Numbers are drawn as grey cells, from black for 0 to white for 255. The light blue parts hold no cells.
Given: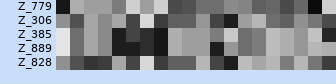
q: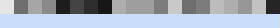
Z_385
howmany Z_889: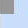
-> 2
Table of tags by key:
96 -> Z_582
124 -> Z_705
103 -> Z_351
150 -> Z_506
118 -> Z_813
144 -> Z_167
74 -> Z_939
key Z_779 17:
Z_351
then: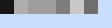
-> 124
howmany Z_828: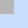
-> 3

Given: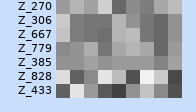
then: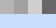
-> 138
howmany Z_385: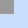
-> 3
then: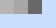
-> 154
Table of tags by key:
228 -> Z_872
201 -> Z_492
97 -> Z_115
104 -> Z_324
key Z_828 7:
Z_492
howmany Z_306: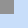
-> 2

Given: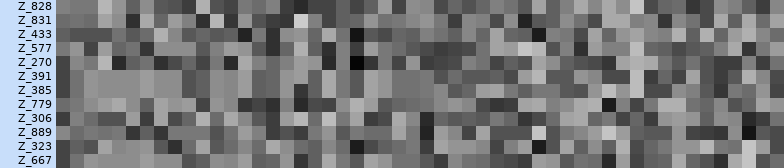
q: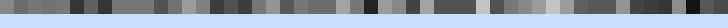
Z_889
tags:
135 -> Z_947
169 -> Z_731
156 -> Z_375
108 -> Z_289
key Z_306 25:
Z_947
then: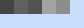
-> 96
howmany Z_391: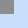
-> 6
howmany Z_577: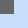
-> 3
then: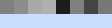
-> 176

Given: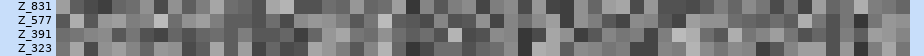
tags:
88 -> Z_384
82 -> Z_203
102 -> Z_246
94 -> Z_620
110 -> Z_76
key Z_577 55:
Z_203
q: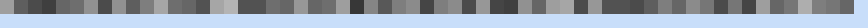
Z_831
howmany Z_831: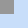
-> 3
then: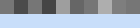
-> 102
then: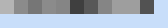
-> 151
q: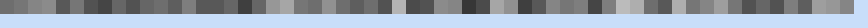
Z_391

